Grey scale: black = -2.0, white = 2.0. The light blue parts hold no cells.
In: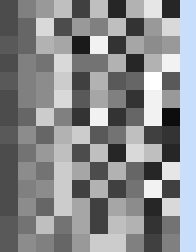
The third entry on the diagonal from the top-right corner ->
0.6
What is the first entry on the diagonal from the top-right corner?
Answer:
-1.4
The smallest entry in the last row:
-1.0
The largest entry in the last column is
1.8
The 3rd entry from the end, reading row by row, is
0.0
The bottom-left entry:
-0.6
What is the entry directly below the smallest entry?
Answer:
-1.2
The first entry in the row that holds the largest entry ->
-0.6
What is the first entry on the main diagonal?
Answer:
-0.8
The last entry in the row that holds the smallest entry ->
-1.8
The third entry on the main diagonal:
0.8
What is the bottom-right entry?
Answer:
0.0
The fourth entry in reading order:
1.0
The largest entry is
2.0
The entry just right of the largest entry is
-0.6
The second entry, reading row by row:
0.0
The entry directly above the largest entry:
0.8
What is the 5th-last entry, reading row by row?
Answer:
1.2
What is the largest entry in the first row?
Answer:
1.6

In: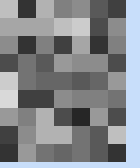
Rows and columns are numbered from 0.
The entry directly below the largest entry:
0.4
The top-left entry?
1.0
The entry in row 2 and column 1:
-1.2
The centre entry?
-0.4
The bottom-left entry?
-1.2
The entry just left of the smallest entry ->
-0.8
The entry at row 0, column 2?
0.8
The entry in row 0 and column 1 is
-1.2
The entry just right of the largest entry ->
-1.0
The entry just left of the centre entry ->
-0.4
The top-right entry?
-1.0
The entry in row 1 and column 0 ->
0.6
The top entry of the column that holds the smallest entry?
0.2
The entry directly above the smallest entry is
0.0
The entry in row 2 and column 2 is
0.0
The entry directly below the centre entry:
0.2
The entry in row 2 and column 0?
0.2
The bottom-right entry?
-1.2
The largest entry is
1.4

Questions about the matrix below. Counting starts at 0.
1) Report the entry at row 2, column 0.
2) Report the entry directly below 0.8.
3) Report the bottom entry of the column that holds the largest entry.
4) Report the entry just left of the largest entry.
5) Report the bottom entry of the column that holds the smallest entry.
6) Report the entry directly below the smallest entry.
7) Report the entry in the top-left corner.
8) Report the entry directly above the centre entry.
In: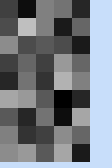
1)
0.2
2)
-2.0
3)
0.4
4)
-0.8
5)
0.6
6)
-1.8
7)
-1.0
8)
-1.0

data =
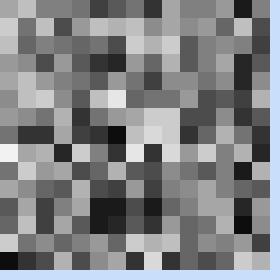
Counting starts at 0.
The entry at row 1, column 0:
1.2
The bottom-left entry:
-1.8
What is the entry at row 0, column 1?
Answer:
1.0
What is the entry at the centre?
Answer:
1.0
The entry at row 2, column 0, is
1.0
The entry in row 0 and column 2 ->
0.0
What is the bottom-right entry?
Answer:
0.8
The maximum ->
1.8
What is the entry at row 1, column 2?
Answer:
1.0
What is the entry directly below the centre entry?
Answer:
1.6
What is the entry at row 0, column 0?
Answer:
0.6
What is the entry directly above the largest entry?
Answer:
-0.2
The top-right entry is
0.0
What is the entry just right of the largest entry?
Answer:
0.6
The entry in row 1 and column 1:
-0.2
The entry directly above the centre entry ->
0.6

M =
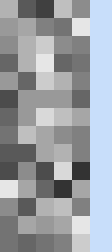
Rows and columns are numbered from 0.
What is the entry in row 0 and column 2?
-1.0
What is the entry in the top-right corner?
0.2
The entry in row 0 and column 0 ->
0.8
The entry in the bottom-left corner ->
-0.2
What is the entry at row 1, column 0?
0.4
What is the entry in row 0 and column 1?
-0.6
